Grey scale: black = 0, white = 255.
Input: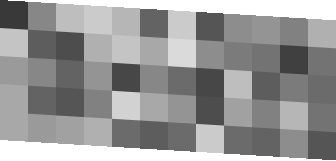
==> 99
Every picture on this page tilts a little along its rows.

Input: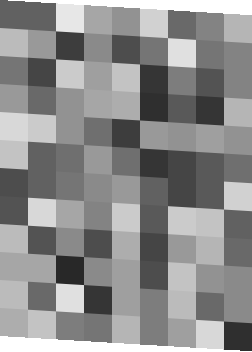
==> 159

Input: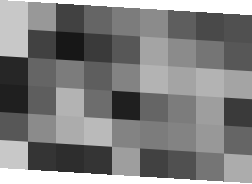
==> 80

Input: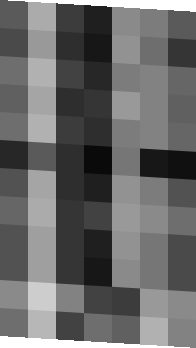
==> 96

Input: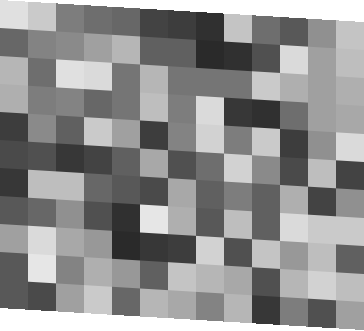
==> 125

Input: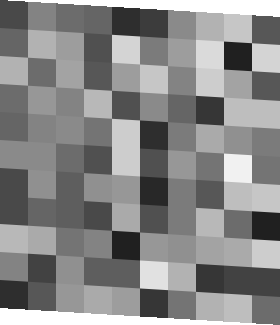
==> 178

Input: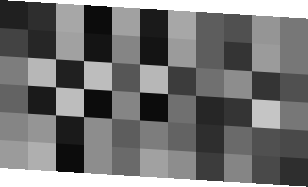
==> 133

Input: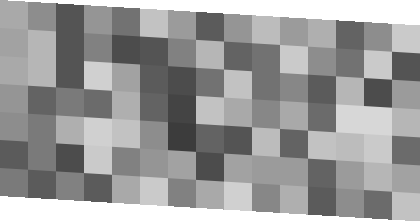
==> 141
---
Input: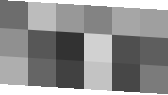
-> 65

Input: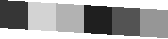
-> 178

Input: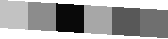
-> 9

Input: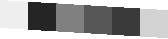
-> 128

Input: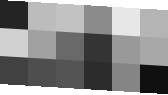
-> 84

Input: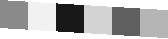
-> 24

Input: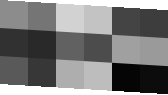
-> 174

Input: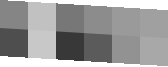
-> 56

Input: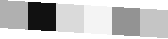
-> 218

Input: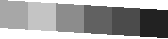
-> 140
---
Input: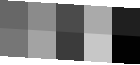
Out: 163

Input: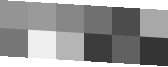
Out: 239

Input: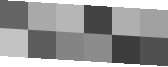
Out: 93

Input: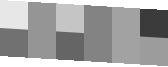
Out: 149

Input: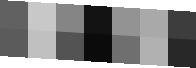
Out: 192

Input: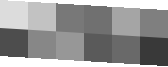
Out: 135
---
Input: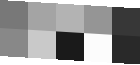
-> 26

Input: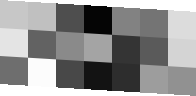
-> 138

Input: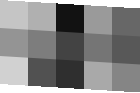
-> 67

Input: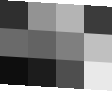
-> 127

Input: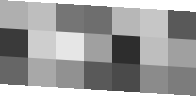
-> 230

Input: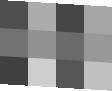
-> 107

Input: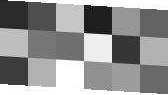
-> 111

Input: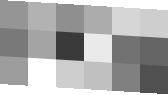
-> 58

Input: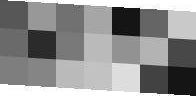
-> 120
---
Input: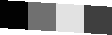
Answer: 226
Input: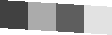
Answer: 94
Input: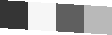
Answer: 95
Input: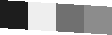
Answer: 112
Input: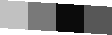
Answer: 11
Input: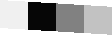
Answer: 129
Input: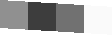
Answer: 113
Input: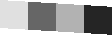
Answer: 178
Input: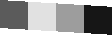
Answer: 157
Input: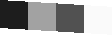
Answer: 81
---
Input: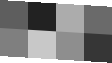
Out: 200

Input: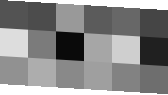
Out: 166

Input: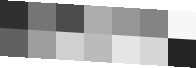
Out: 229

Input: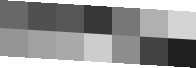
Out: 142

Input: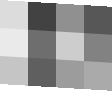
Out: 110

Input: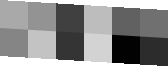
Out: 211
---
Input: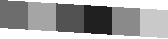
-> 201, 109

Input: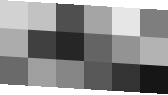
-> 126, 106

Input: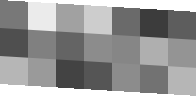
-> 93, 182

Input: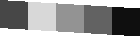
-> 15, 71

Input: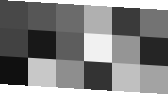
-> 115, 16

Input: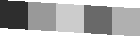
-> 176, 46

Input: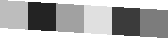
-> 124, 189

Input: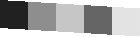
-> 227, 33

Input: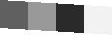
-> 242, 96
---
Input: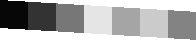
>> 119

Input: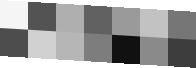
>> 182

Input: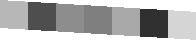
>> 141

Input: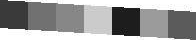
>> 135

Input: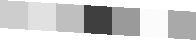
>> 191

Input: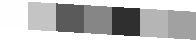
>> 90

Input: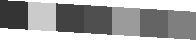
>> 66

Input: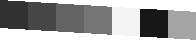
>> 99
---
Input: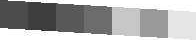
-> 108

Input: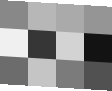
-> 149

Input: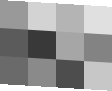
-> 224

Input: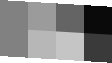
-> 10

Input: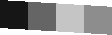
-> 141

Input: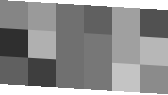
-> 96

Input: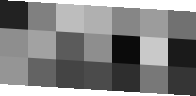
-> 176
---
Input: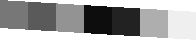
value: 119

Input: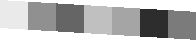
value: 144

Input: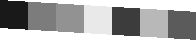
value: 124

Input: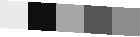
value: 140

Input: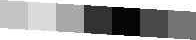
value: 115

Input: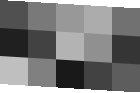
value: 113

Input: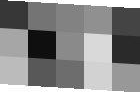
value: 130

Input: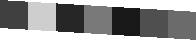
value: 79

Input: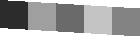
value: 131

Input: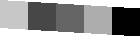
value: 101
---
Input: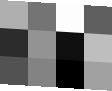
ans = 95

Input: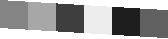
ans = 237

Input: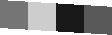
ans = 89

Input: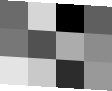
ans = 95

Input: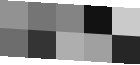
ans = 18

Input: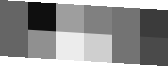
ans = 128

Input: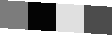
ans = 76
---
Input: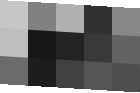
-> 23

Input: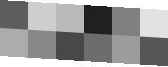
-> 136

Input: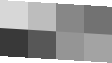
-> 87

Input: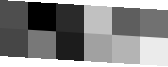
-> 120

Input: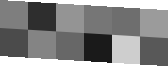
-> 132

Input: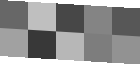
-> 56

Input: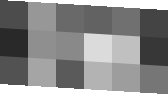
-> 143

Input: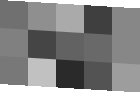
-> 69

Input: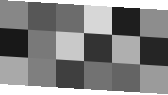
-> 121
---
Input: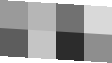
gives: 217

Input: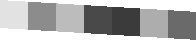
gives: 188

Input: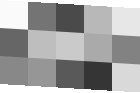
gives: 136

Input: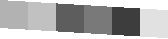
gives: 193

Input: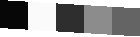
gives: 7

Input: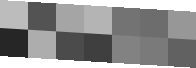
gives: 75

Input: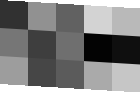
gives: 157

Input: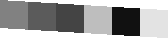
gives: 91

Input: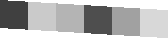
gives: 202

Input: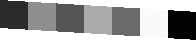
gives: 85
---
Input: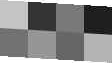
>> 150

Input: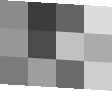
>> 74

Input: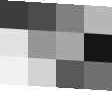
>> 150

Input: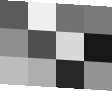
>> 79

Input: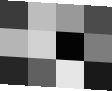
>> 210

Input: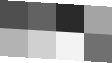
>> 208

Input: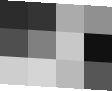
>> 128

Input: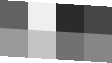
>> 196
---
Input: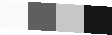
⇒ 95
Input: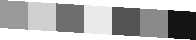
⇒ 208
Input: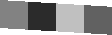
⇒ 43
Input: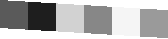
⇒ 30
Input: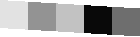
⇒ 147
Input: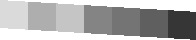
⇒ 174
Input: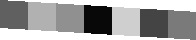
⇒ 177
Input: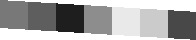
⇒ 94
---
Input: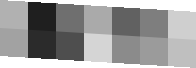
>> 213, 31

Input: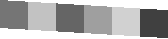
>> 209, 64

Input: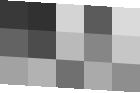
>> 218, 49

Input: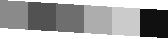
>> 203, 16

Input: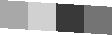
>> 209, 57

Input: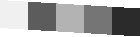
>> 240, 43

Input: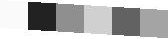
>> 250, 34
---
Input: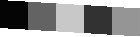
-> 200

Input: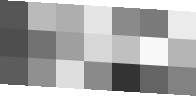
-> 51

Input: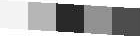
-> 41

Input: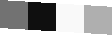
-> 15

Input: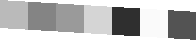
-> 47

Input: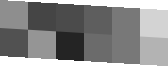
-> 107

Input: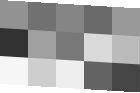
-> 238

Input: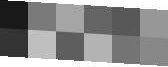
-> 179
